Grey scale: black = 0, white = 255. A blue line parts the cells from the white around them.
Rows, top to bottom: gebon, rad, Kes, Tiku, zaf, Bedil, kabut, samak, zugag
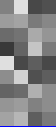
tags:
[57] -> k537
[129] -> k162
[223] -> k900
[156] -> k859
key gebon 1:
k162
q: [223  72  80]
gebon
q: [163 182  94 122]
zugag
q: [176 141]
kabut
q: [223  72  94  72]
zaf

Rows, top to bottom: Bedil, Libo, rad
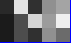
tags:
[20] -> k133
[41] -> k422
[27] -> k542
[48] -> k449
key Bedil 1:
k422
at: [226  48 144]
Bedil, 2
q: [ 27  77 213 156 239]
Libo
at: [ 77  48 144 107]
rad, 2

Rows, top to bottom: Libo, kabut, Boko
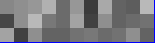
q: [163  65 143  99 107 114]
kabut
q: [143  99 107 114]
kabut
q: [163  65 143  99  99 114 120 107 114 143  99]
Boko

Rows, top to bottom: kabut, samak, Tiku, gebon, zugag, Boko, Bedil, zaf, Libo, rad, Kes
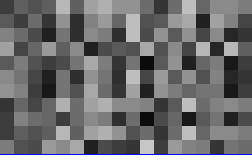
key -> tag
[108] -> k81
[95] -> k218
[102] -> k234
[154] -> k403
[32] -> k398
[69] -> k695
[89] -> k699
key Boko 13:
k699
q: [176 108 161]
zaf
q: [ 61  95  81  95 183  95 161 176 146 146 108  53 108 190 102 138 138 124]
kabut

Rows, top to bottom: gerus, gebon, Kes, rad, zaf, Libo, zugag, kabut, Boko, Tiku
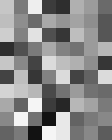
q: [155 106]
gerus
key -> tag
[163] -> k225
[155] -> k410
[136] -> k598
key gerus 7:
k410
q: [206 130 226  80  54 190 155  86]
Kes
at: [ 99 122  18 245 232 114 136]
Tiku, 1
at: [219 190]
zaf, 4
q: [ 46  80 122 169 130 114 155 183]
rad
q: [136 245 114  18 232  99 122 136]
Boko

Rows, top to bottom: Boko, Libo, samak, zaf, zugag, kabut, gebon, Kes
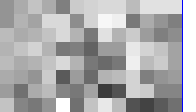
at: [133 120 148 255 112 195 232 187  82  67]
Kes, 2
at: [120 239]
zugag, 9
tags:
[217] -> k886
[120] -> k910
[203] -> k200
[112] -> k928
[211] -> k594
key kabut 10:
k594
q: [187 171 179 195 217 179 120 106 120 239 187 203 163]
zugag
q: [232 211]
zaf
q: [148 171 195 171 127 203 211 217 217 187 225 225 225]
Boko

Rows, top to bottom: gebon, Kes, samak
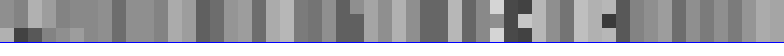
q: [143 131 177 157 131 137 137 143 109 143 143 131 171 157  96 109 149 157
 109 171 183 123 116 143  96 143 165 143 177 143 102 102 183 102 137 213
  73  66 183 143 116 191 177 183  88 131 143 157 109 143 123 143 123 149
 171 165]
gebon
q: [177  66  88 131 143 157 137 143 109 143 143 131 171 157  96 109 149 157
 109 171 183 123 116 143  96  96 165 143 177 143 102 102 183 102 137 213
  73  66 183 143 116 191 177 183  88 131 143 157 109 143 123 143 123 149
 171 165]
samak
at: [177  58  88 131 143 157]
Kes, 43
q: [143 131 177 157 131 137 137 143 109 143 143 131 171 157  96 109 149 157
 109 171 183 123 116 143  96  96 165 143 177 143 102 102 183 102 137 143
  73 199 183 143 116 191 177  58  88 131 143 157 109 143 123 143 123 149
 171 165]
Kes

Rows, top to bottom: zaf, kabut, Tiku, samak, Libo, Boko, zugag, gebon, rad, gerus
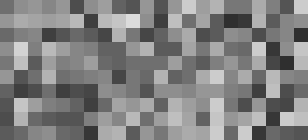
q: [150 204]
zaf
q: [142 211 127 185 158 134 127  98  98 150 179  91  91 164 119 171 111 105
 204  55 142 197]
samak
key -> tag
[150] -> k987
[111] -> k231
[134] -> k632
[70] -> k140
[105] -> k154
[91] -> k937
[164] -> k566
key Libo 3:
k937

